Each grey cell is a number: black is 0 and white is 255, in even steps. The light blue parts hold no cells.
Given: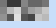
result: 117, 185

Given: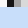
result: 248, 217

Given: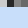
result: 203, 105

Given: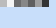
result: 187, 51

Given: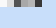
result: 249, 56

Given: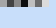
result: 166, 219
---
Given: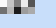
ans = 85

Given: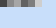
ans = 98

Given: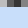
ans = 93

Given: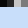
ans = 39

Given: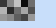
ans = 42

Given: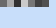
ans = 64

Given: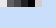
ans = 33

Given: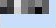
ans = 37
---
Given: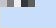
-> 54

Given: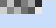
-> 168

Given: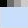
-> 162

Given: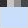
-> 142

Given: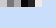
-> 37

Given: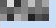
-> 119

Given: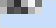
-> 244

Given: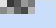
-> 152
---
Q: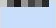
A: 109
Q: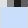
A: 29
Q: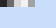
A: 242
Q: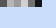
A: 114
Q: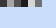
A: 213
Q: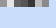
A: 190
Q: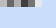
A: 117
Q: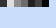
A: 65
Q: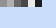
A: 233
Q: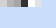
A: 252
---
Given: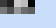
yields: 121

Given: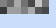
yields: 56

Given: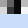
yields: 216

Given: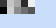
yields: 1

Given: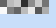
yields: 249

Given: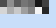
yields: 213

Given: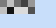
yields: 192

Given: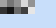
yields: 51

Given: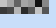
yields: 57

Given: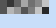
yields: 84
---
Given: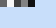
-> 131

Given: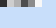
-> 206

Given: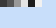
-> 228

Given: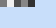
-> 135

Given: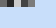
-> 123

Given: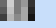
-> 194

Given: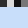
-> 119
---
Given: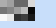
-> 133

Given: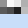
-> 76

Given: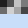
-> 208

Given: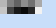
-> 68

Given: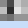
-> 46

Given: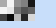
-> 230

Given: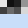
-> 106

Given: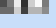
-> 107

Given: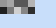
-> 120
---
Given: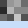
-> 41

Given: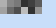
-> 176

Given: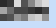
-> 165

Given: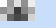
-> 144

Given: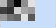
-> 63

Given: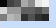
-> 214

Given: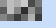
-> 91

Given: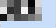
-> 229
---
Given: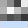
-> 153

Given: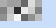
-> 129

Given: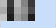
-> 72

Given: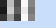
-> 120

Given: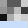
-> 58

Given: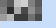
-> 101
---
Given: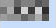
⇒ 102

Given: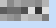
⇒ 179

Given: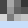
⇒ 54

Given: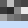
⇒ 68

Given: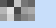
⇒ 103

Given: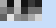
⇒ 30

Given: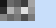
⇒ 164

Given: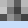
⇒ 185

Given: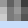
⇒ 60
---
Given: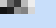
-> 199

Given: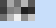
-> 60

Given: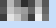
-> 87

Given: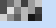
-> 78

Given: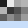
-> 181

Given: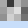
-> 157

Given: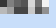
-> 54
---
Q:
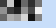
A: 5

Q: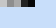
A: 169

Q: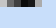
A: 64

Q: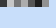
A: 118

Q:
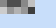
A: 78

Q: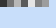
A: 183
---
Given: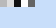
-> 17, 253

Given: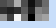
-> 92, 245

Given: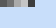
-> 170, 197

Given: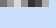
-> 145, 216

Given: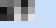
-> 187, 227

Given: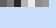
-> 180, 235

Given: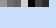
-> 208, 208

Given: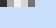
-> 240, 240
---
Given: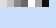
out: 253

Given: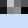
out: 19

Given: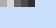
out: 47

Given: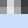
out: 157

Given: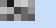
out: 160

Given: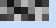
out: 141
